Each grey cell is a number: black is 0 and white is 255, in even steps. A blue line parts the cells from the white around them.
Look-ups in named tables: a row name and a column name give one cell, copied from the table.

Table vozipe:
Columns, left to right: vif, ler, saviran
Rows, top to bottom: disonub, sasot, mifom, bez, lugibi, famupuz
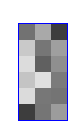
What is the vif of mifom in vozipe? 220
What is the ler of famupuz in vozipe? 117
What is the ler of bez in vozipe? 224
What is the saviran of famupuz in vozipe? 156
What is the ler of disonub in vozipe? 169
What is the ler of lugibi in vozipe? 119
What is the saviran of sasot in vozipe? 159
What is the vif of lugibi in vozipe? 219
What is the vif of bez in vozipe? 196
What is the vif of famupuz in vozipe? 61

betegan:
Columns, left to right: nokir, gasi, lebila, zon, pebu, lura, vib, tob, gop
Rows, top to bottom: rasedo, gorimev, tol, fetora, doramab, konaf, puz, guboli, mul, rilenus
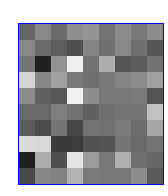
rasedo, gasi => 137
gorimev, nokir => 136
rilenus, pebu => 123
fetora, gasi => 134
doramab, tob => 123
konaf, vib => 115
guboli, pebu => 82
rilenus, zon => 178
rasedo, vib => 139
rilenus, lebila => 130
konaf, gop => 193
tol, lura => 173
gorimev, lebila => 93
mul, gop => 103
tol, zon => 238
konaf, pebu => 97
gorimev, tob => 111
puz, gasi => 76
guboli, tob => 104
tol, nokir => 118

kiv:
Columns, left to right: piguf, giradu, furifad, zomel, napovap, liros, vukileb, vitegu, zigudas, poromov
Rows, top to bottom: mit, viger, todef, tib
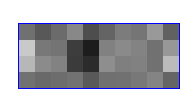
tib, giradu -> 105
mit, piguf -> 112
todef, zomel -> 59
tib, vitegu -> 120
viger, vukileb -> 138
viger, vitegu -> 131
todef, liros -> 142
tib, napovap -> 89
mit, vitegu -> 117
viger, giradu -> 120
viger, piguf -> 201
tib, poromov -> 101
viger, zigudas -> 113
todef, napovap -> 43
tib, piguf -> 113
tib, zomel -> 114
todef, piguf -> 183
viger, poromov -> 151
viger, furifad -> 116
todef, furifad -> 130
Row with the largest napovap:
tib

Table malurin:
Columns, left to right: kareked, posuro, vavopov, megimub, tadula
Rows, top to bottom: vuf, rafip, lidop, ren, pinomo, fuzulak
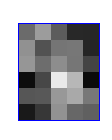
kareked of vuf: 107
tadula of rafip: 37
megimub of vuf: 40
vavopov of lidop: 141
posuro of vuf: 156
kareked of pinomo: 86
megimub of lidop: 118
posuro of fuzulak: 55
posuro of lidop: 109
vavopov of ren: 233

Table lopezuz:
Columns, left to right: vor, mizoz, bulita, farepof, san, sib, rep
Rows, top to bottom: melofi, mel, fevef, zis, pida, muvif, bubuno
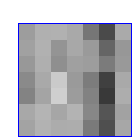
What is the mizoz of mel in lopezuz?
177
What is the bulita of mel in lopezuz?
148
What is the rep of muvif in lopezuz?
162
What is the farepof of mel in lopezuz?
168
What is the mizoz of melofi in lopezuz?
176
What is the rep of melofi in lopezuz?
170
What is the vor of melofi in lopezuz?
157
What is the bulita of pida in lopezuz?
207
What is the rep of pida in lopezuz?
173
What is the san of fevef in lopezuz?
157
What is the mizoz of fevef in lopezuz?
175
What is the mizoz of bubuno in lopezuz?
178
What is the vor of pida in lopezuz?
131

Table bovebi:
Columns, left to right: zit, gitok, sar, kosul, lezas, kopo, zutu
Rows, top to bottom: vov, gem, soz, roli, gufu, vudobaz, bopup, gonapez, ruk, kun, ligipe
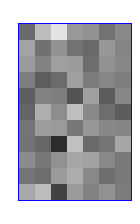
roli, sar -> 107
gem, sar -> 146
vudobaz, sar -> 141
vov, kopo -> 114
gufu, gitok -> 130
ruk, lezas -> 161
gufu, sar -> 126
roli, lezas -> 123
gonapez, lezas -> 105
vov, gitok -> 189
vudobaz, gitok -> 175
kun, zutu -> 121
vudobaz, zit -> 100
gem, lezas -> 105
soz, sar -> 160
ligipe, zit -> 168
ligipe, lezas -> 130
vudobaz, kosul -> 190
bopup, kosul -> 120
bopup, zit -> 116
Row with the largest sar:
vov

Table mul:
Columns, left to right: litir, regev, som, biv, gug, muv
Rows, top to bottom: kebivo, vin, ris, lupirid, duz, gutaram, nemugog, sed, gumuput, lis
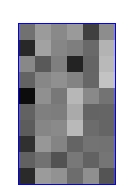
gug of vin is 105
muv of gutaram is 101
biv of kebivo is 154
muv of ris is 185
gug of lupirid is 102
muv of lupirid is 195
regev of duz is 144
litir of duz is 12
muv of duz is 115
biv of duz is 183
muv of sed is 114
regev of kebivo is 155
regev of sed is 151
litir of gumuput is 97
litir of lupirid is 99
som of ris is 127
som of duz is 120
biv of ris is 35

